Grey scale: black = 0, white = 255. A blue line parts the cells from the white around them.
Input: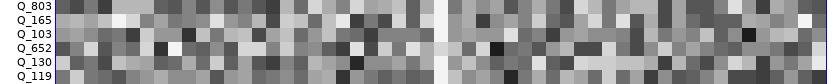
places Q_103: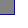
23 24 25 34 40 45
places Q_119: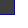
42 50 54
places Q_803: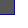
8 10 12 14 32 45 46 54
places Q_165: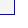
4 27 53
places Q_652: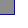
11 18 42 49 50
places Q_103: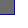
3 17 21 26 33 53
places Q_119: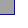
10 13 18 30 37 41

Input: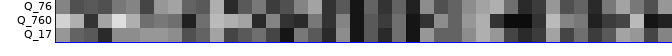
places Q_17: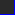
3 19 23 33
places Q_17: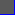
2 13 18 22 39
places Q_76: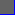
9 22 24 28 37
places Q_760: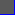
22
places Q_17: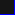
16 21 25
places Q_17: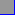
0 6 7 26 31 41

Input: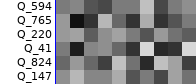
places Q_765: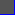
8
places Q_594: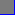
0 4 5 8
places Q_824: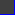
3 9
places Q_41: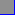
3
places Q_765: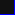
1
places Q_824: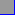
1

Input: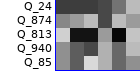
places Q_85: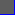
1
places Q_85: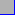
3
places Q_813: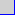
0
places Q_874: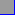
1 5
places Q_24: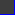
0 1 2
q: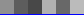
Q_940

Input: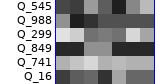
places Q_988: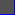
3 4 5 6
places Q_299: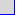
5
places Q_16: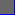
2 5 6
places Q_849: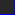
0 1 4 5 6
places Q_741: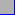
0 3 5 6
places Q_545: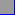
2
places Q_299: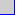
1

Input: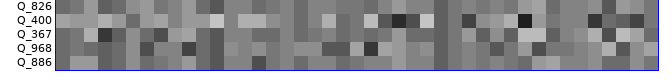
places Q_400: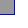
1 2 4 6 9 10 31 34
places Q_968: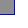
5 12 14 17 18 26 38 41
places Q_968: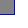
7 8 13 16 25 29 37
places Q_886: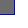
0 4 6 10 17 20 33 39 40
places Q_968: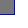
1 15 28 30 32 35 36

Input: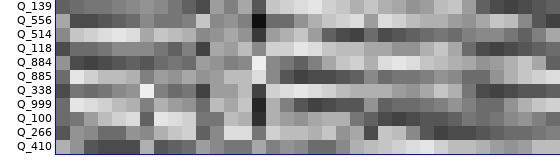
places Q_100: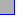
13 15 19 20
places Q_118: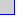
15 16

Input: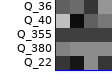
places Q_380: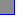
1 2 3
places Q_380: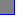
0
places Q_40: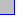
0
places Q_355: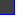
0 1 2 3
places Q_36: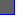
0
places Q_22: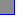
2

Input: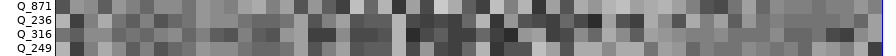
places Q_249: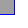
17 20 35 43 54
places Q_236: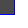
25 27 34 37
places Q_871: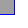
13 16 25 35 41 44 49
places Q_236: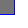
4 9 13 16 50 52 53 54 55

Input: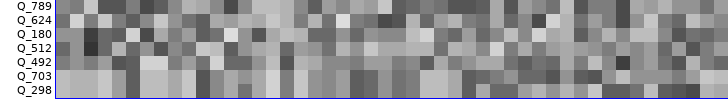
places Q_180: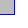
16 25 32 41 42
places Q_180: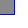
23 24 31 33 38 40 43
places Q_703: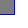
16 25 31 44

